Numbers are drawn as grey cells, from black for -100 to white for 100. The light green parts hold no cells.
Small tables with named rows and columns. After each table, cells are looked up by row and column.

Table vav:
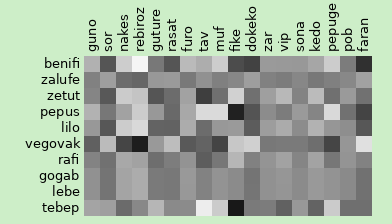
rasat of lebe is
-6
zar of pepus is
10
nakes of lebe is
29
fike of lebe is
9
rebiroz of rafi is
27
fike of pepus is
-74
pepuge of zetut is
-12
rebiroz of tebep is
7
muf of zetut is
-12
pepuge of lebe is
15
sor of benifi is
-33
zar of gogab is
14
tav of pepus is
71
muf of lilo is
19
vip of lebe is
17
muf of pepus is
71
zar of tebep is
-3
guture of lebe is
-4
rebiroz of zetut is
54

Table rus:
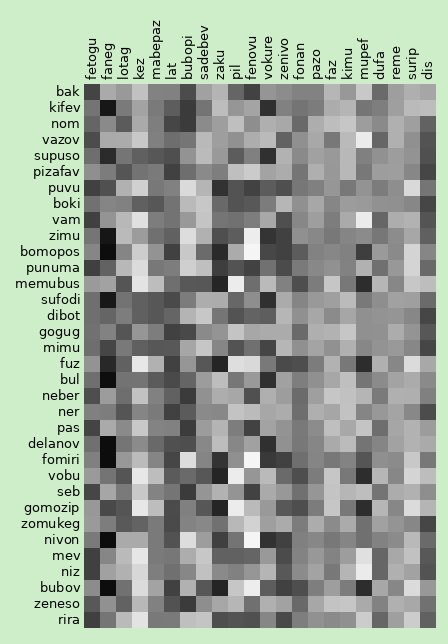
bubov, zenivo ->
-49
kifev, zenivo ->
1
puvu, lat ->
1
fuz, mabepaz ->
39
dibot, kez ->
-25
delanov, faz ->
33
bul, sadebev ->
22
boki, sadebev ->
56
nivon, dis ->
-17
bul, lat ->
-42
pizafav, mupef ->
-6
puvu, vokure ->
-28
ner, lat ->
-49

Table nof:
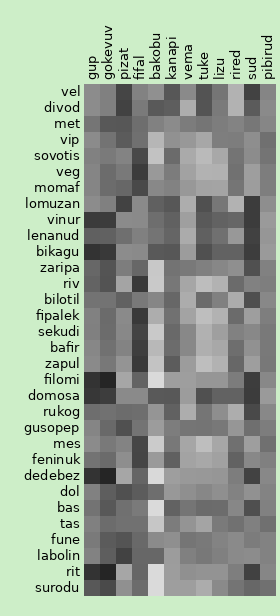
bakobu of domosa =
-30
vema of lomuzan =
36
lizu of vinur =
-23
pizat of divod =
-48
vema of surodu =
24
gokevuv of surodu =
-42
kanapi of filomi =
24
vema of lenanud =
34
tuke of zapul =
49

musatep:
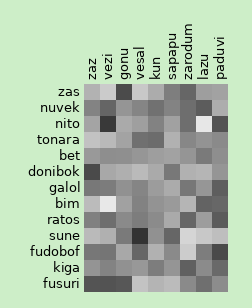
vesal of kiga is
19
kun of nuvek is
-11
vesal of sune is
-60
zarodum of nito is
-14
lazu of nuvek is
-28
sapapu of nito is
26
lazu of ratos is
23
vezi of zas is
59
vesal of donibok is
46
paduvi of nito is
-35
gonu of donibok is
37
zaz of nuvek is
3
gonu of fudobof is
32
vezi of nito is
-55
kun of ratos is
9
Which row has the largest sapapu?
fusuri

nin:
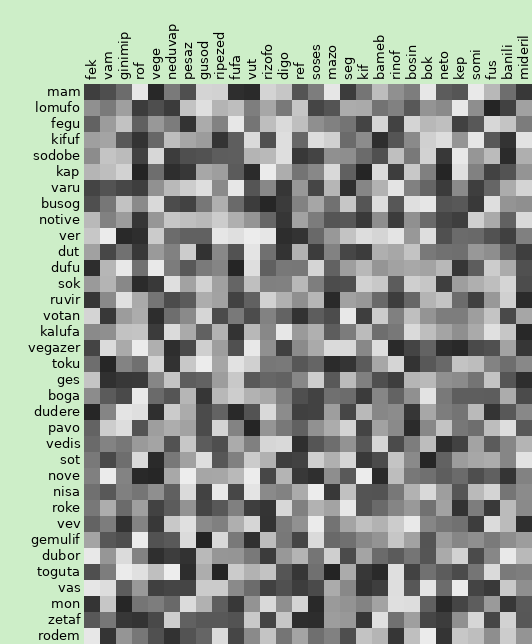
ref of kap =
-9
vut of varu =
-33
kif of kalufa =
47
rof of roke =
25
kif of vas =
-59
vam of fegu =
22
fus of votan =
54
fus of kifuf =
-31
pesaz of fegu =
-60
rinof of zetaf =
-11
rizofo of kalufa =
7
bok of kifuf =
63
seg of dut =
-45

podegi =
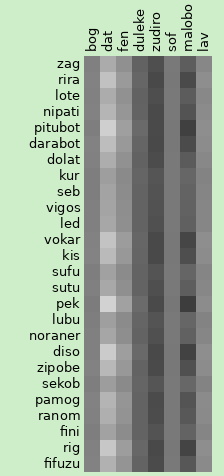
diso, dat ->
59
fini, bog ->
-1
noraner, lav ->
5
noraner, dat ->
30
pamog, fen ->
17
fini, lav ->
4

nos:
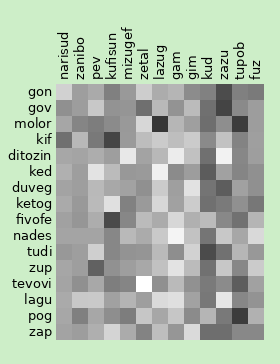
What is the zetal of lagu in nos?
24
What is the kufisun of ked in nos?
47
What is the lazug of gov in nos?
45
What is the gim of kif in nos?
59
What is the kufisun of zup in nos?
14
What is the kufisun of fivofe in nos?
-42
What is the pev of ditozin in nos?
36
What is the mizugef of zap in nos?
34
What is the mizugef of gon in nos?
20
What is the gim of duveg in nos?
77
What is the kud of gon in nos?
1
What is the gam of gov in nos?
15
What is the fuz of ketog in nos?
-7
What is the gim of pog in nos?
9
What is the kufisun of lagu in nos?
26
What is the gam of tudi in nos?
11
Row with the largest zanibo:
lagu

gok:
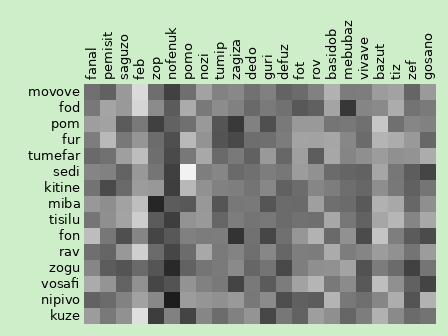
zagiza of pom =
-55
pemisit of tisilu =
12
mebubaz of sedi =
-21
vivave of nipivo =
-13
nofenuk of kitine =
-51
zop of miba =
-70
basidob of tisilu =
31

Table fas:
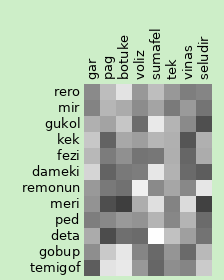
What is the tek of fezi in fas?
37
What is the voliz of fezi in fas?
-9
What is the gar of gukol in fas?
38
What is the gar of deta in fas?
34
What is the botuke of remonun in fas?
-11
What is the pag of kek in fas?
-22
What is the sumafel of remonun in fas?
8
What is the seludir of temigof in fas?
59
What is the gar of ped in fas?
-1
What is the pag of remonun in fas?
-5
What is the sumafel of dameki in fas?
81
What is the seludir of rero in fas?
4
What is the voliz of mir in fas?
10
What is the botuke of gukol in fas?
55
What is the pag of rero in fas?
48
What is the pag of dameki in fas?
-22
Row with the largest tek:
deta

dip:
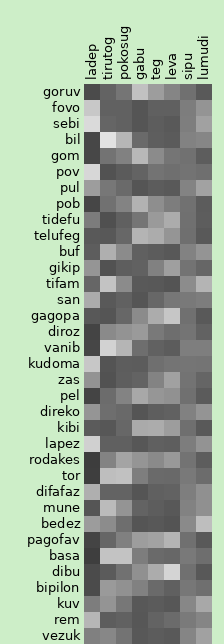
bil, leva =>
-29
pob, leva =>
-2
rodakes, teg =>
8
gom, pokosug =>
1
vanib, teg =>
-24
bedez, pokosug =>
-14
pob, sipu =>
-11
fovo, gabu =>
-33

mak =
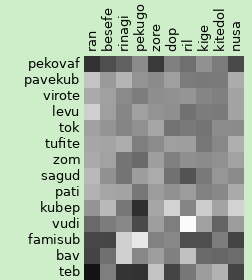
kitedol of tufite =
6
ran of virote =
33
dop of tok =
-10
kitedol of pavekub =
-4
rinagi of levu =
5
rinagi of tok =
4
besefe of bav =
-12
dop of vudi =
-1
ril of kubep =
4
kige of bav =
-17
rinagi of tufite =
36
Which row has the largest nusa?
kubep

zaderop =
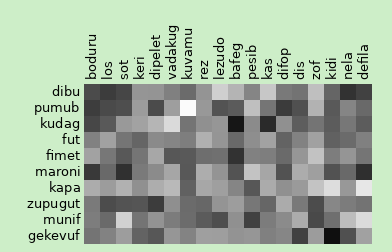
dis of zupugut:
-5
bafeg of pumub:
-29
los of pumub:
-42
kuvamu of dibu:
-16
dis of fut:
2
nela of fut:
-16
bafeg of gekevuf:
15
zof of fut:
26
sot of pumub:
-39
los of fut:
26
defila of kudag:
-28
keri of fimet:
-8
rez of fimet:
-14

